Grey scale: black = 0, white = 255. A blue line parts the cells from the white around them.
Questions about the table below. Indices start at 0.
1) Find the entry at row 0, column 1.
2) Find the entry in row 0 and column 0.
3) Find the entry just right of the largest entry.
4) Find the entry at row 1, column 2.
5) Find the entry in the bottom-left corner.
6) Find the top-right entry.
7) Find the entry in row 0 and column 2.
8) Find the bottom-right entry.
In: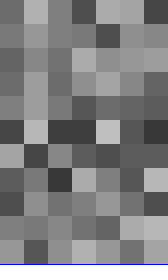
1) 177
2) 108
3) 86
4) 127
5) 151
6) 70
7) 127
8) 164

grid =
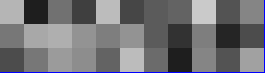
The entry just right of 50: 126
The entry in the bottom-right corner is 161
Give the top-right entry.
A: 133
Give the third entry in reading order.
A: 113
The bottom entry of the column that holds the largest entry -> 133
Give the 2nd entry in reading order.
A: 30
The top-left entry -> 181
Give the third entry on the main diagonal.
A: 155
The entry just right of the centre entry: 91
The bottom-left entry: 76
